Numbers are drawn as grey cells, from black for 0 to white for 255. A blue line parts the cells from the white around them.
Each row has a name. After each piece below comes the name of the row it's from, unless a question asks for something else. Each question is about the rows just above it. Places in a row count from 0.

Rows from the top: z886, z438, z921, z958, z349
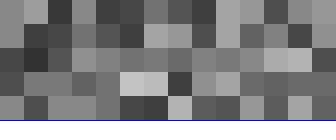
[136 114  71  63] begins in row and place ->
z349, 3
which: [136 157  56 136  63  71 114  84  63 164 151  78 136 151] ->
z886
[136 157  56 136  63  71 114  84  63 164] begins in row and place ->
z886, 0
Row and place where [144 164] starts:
z958, 8
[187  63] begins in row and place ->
z958, 6
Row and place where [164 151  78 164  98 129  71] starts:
z438, 6

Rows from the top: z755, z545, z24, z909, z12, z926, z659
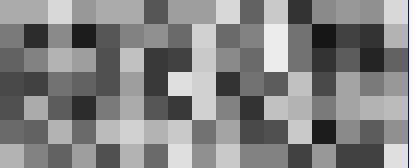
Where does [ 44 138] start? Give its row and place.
z545, 1
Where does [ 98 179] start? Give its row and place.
z926, 1
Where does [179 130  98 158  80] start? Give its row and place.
z659, 0
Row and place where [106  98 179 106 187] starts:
z926, 0
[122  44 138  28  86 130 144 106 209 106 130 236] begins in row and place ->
z545, 0
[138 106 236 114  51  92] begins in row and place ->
z24, 9

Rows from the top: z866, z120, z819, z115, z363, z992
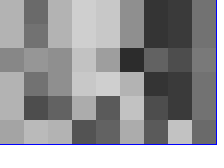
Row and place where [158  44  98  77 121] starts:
z819, 4
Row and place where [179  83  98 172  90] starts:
z992, 2
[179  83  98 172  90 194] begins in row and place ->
z992, 2
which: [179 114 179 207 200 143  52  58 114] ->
z120

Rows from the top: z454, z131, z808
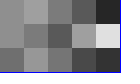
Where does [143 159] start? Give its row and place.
z454, 0
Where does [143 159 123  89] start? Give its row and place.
z454, 0
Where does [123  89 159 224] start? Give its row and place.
z131, 1
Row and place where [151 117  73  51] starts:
z808, 1
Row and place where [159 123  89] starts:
z454, 1

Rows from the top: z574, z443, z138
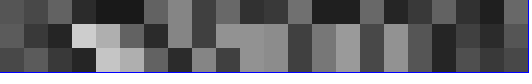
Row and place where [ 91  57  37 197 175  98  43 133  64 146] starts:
z138, 1
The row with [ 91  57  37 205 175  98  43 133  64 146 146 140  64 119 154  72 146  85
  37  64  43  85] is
z443
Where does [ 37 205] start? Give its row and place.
z443, 2

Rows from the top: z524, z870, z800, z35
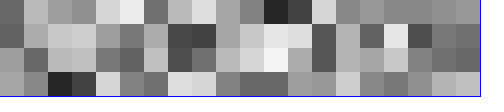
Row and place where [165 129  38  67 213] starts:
z524, 9
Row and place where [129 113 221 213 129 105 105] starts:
z35, 5
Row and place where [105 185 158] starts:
z524, 0
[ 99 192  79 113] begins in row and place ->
z800, 5

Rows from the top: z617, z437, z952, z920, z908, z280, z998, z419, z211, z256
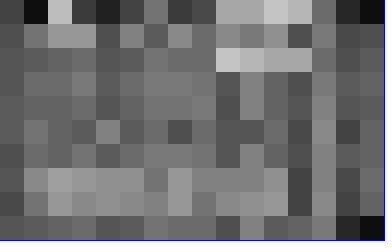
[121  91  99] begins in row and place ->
z920, 13
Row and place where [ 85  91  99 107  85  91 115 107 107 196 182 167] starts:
z952, 0
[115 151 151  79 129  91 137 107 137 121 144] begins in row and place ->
z437, 1
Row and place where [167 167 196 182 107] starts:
z617, 9

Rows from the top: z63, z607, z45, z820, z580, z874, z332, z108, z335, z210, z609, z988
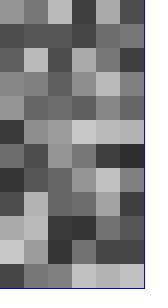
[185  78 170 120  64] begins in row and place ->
z45, 1
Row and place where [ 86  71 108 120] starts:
z607, 2

